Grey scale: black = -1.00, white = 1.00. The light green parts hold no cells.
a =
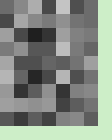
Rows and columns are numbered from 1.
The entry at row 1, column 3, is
0.36
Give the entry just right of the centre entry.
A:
-0.27
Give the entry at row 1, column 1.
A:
-0.15
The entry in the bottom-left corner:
-0.32
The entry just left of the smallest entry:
-0.43
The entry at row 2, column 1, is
-0.43
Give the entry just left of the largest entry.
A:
-0.43
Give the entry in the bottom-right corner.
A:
-0.27
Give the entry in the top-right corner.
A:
-0.15
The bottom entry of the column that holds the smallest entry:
-0.27
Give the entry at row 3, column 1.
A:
0.25
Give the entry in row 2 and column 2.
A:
0.30
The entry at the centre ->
-0.21

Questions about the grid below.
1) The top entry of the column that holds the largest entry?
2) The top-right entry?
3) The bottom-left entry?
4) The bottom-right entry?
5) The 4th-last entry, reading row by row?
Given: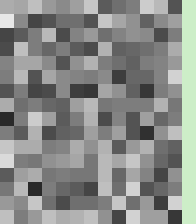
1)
0.35
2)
-0.35
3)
0.50
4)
-0.57
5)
0.65

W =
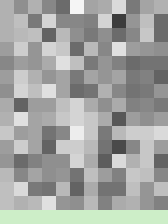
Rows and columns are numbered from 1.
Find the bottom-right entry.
0.01
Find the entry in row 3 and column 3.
0.50
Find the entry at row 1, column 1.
0.39
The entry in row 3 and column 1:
0.39
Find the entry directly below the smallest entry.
-0.16
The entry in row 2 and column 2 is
0.50
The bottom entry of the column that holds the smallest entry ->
0.34
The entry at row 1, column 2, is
0.12
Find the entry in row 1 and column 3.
0.39
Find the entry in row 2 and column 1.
0.39
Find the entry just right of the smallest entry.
0.17
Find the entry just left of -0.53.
0.66
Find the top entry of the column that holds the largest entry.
0.92
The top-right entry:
0.39
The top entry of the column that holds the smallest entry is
0.71
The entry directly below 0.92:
0.06
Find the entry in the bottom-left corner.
0.50

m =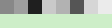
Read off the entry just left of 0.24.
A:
0.07
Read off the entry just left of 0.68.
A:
-0.33
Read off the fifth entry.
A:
0.40

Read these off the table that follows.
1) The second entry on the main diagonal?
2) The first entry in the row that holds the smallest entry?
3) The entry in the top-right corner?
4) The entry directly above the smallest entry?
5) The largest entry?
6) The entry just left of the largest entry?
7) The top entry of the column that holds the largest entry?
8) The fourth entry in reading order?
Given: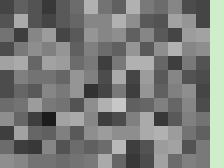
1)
0.33
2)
0.11
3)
-0.46
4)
-0.05
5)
0.56
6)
0.39
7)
-0.25
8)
-0.56
